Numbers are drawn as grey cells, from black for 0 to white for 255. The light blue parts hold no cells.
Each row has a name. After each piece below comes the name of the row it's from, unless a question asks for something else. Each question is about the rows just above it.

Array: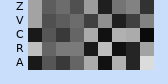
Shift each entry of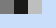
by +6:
[128  31 196]
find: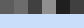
V
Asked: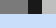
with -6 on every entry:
[116 116  19 184]
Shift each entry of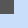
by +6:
[92]
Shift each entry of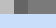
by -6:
[184  95 116 116]
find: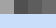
V

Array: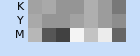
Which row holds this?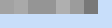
K
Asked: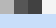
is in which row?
M
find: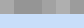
Y
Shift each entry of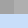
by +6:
[168 181]
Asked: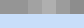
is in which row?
Y
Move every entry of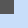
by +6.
[92]
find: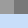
K

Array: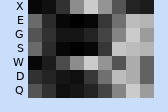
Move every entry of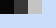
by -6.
[  1  49 190]
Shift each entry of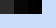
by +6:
[49 13  6]
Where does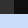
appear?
Q
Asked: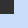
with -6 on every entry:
[43]
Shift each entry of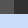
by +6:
[90 55]
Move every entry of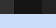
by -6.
[43 15 15 29]

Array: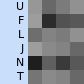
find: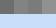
L
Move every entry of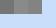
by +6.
[123 144 137]
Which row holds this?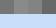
T

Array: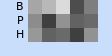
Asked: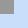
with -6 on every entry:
[146]
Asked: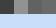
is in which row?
P

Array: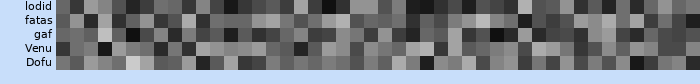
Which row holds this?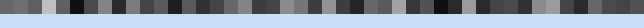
gaf
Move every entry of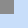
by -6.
[133]
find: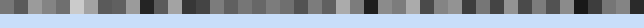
Dofu

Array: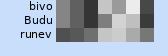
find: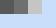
runev
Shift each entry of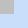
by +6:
[197]
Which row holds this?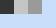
bivo
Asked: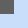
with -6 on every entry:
[90]
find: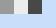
bivo
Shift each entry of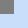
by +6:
[132]
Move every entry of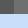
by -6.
[ 82 105]

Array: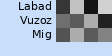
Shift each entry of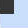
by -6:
[48]
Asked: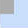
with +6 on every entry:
[178]
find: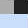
Vuzoz
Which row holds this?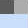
Vuzoz
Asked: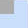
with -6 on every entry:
[166]

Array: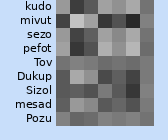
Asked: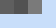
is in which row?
Sizol
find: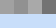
kudo
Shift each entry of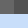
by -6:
[96 76]
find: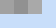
kudo
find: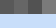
mesad
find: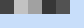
mivut

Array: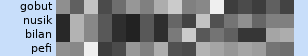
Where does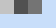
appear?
nusik
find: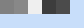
gobut
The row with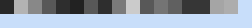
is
bilan
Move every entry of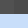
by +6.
[87 81]

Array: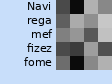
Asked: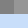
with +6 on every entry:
[134 156]
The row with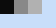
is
fome
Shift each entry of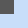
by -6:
[82]

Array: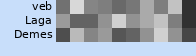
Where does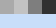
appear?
Laga
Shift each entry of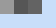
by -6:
[148  80  93]
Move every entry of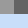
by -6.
[148  93]
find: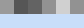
Demes

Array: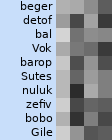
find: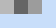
Sutes
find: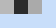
nuluk
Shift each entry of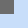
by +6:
[114]
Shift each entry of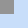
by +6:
[154]

